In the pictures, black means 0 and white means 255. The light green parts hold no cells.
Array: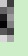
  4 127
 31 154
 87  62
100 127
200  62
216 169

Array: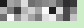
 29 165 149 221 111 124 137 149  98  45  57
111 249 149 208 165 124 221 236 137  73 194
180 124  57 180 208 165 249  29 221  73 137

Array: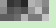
 94  94 108 179 122 122 193
136  81  94  81 151 193 122
151  53  65  39 179 164 136

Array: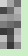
 57  70 179
 70 109 179
125 109  96
151  57 137
163 151 163
193  83 193
209 163 109

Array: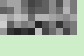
 96 108 164 122  81  96  96 138 108 180 122
138 164 164 108  68  81  96 138  81 164 122
150  52  36  52  36 192  68 108 150  68 122
192 164 192 180 108 180 180 164 150 138 164
205  96 150 122 138  36  81 122  52 108 122

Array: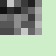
 16  46  30  73 101 169
 46 199 101  58  30 129
 73  73 117 199 101 157
 87  87 142  87  87 185
117 101 142 129  58 157

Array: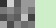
 49 211  93 153 153
 77 108  93 195  65
121 137 108 153 121
166  77 137 108 121

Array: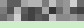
107 138 208  81  66  93  81 192 138 138 150 123
123  81 180  93  66  81 165  52 107 150  81  66
150  93  93 165 180 180 123 192 138 150 208 107

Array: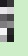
 29  57
 95  71
125 138
168  29
231 215
244  41
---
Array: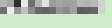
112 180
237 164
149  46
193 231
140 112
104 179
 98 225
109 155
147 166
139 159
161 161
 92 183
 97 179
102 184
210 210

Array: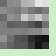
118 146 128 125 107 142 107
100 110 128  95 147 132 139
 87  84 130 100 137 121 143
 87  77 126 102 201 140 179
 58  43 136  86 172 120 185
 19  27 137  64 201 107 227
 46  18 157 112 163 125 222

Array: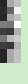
 37  37  62 119  62 125  37  44  37
170 170  55 186  55 119 170 103 170
193 193 177 204 177 254 193 243 193

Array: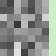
149  87 120 131 104 195  83 102
108  79 105 119 144 132  88  69
227 213 124 158  55 140 171 181
 66 106 132 155 188 179 106 139
136  69 156 141  80 173  75  83
159 168 118 147 114 105 138 137
188 144 118  89 128 211 167 174

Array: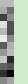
136  49  96 199 151  91 236 183 222  64 169 187
163   8  83  41 187 177 135  80  81 142 109 187

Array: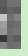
130  56 150 158 198  86  92
108 101 109 105 115 100 111
112  92 116 110 130  94 113

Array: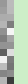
182 133 188 242  96 147 126 145 181 172 159 152
 59 141 116 123 222 148 165 245 126 173 186 187

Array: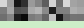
111 124 214
132 167 157
 28  80  22
  9  85  47
123 170 154
132 181 131
101 138  93
193  30 212
 21 128 110
104 128 216
116 174 163
115 166 157

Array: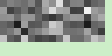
194 106 102 144 155 107
 96 120  89 147  66 129
 79 150  27 108  88 119
203  42 158 150 112 110
 97 115  86 150  70 131
 68 131  90 103  98  86
 78 156 122  74 158 169
 66 182 203  54 217 143
112 180 182  79 167 223
200 114  99 135 160  92
107 113  82 153  63 129
106 118  87 151  66 131
134 162  28  65 241  69
194 104 101 143 156  99
168  61 110 168 142 110
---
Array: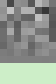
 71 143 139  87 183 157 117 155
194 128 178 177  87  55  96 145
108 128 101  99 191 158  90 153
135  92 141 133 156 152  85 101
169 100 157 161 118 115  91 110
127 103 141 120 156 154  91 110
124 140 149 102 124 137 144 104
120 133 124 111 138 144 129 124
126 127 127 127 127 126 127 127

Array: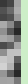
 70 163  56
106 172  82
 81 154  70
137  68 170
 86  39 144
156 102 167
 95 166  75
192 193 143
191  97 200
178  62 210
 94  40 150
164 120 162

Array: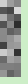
156 134 206
 71 216  85
112  85 174
137  45  83
 97 112 138
148 170 137
152 156  66
180  50 203
161 148 106
127 124 127
 99 119 149

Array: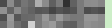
139  94 117 105 174 139  95 123  48  97 122 140 141 133  75
 99 138 110  98  86  90  69  84  76  84 122  77  84  77 145
154  86 104 106 122 152 121 153 129 120 121 150 150 139  79
147 110  93 209 123 144 154 121  97  94 123 145 140 137 103

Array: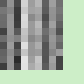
147  73 211 157 182  96 159 112  91
134  59 200 162 167  92 147 119 119
149  57 218 138 159  77 145 111 109
151  61 215 154 185  93 160  96 107
150  89 195 153 173 111 141  81  66
144 129 189 136 153 100 151 116 109
156  68 223 151 173  84 146 102  79
141  94 197 151 157  86 134 156  99
149  43 227 159 197  84 162  67 104
149  62 225 170 191  92 155  68  61

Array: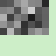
 88 142 168 135 132  39  82
139  80 157 205  86  99 130
 64 124 109  28  82  98 177
116 159  49  81  56 100 149
184  93  56 131 157 133  65
